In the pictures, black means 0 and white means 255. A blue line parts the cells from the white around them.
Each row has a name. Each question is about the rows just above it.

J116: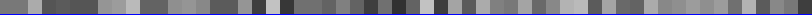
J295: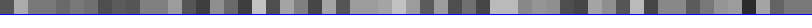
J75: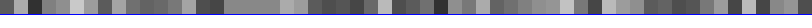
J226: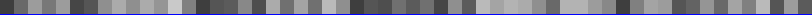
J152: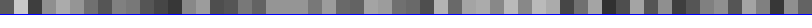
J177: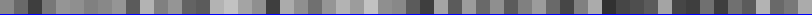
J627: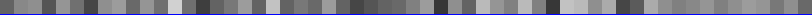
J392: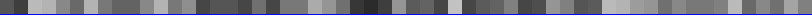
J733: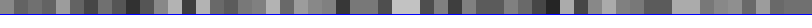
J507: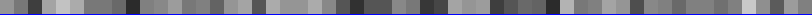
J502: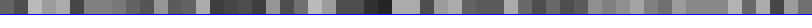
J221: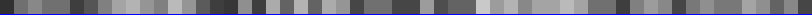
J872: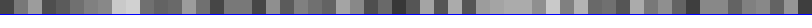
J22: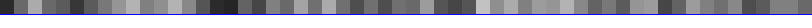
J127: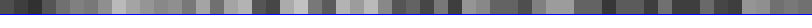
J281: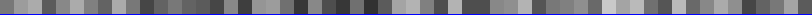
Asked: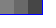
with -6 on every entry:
[122  99  64]
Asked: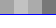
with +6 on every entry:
[170 200 177 126]

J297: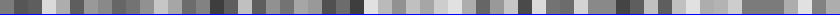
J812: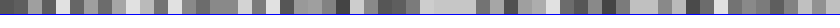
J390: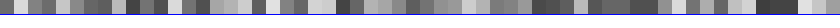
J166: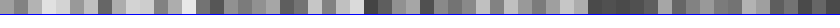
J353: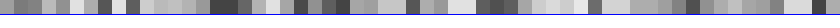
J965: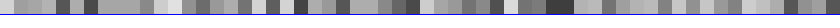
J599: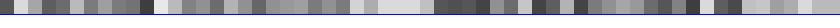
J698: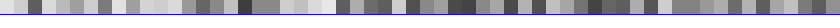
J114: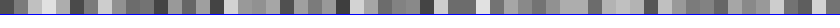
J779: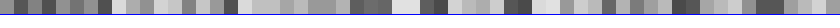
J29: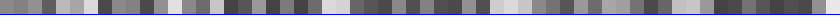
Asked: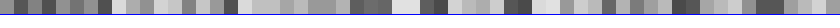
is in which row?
J779
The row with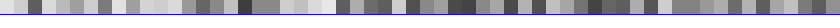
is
J698
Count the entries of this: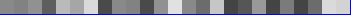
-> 25
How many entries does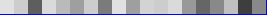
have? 19
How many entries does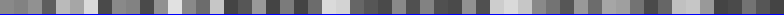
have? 56
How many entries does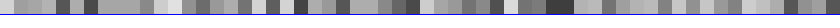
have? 60
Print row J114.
[ 80 123 192 225 173  74 123 205 145 108 115  68 153 102 159  68 211 153
 145 166  80 159 123 153  62 211 166 108 130 137  68 205 108 108 225 115
 166 137 115 145 173 173 108 179 192 179  86 192 153 123 130 102 166 137
 153 205 115  94 211 115]

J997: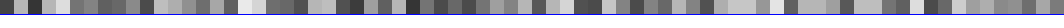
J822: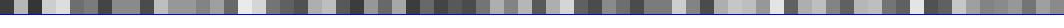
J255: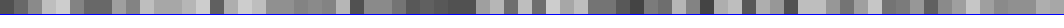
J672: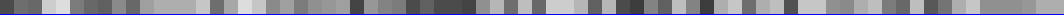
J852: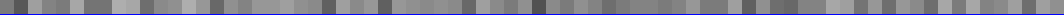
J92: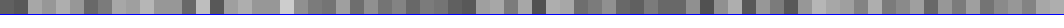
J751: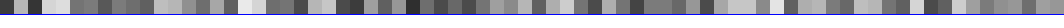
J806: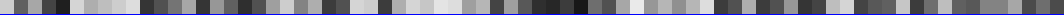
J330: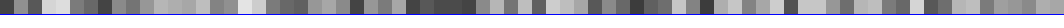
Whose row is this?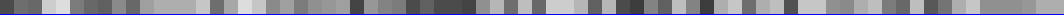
J672
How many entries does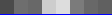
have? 8
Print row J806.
[205  96 167  68  31 213 174 190 205 221  53  81 116 167  53 151  96  47
  81 159 205 131 174  60  81 213 205  60 174 213 198 228 221 159 182  68
 159  88  47  39  60  24 110  81 167 234 151 182 144 182 221  60  81 174
  60  81 151  53  68 190 213  68  88  96 198  60 110 190  96  88 131 131
 167  75 110  75]
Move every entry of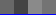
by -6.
[ 98  62 132 110]
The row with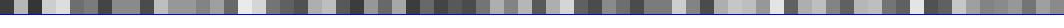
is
J822
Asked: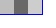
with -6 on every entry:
[184  98 199]

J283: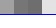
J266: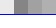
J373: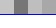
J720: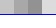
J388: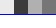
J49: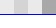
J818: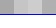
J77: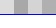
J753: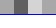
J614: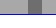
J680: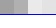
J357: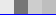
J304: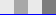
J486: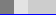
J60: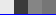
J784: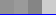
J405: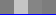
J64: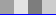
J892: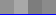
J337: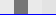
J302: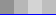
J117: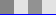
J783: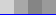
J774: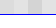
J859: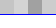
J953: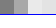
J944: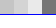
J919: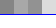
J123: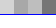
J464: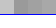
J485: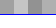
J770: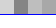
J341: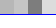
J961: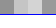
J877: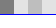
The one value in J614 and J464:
[168]
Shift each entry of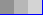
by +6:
[152 189 218]
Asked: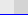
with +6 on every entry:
[240 218]
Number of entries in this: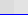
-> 2

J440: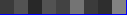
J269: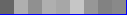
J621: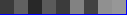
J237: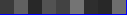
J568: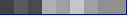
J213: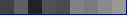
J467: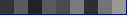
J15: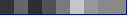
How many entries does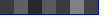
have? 7
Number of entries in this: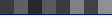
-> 8
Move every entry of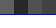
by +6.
[102  46  88  72]
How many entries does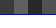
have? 4

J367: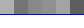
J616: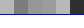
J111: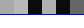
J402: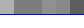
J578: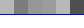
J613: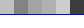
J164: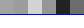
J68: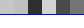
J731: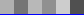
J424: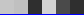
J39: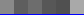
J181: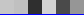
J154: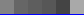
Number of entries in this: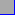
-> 1
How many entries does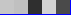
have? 5
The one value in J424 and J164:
[211]
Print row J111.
[169 184  11 176  11 102]
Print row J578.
[184 125 150 156 184  80]

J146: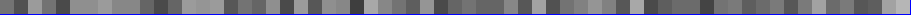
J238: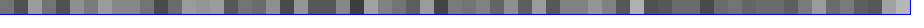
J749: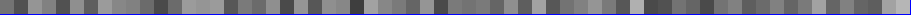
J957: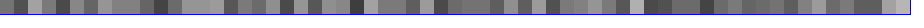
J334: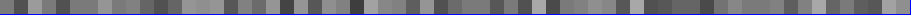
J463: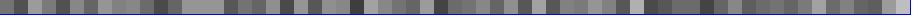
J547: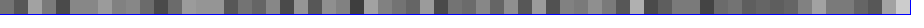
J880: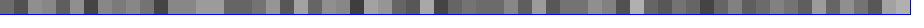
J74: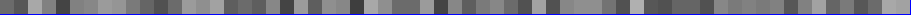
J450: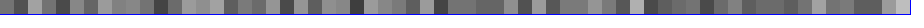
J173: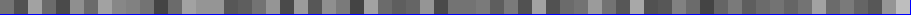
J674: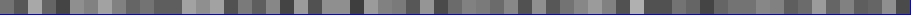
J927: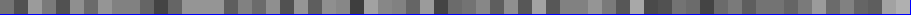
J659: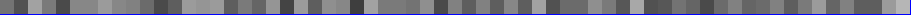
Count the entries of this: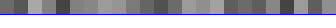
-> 24
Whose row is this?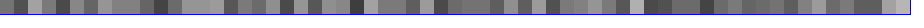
J957
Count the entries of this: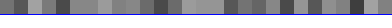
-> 28

